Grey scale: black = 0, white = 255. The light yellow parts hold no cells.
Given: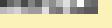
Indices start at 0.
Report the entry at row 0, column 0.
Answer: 58
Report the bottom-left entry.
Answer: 185
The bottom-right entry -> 90
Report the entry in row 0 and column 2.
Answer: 130
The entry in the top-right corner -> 104

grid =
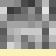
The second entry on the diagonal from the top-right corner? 228
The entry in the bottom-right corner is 147
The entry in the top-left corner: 147
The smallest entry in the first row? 58
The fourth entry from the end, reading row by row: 105
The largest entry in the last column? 213
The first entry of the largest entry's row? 213
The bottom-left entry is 117
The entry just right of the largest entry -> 74
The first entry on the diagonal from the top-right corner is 90
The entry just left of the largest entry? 90
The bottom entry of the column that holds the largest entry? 90
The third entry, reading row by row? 133

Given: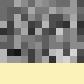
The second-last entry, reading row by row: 167
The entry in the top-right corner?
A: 79
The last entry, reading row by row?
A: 63
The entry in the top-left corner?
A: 108
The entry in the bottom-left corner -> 183
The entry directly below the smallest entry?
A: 152
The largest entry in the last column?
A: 139
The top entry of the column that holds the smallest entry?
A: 167
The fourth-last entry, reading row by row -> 199
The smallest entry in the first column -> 48
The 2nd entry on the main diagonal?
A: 94
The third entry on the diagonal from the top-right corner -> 123
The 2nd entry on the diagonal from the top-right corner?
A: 152
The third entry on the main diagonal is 167
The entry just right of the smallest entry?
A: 108
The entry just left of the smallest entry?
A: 34
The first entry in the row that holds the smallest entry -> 183
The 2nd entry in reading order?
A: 108
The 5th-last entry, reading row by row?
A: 48
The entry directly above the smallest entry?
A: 152

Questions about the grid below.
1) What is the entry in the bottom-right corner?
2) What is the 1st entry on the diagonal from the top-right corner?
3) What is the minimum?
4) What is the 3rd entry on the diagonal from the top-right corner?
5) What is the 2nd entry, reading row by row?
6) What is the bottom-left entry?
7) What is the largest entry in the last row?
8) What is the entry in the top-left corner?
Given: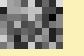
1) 75
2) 220
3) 4
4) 60
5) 162
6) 119
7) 206
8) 220

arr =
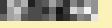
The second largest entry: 229
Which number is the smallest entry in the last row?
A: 33
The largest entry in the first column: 105
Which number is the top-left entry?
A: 60
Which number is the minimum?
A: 19
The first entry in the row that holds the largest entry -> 60
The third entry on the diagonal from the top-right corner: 134
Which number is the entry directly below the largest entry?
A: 121
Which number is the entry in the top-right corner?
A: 146
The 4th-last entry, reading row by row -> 76
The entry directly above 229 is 146
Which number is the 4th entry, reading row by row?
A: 176
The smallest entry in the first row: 33

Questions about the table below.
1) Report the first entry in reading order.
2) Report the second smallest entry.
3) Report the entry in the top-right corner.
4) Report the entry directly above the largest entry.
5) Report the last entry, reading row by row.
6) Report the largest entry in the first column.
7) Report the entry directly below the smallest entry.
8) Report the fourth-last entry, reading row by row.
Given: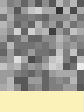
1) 169
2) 64
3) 88
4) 183
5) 88
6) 195
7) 140
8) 127

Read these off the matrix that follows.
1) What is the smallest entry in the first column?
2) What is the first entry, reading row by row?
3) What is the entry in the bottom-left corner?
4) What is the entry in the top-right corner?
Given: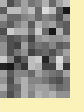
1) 37
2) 176
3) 133
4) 189

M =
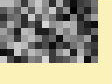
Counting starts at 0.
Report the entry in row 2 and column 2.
114
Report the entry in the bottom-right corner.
114
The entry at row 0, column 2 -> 144
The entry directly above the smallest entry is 14
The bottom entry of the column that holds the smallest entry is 130
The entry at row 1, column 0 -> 90
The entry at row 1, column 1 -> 130
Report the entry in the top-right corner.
114
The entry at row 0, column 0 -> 186
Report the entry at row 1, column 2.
90
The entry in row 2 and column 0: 45
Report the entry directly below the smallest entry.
130
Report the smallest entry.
1
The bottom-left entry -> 200
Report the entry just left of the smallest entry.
144
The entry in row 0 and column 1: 186
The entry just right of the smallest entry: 74
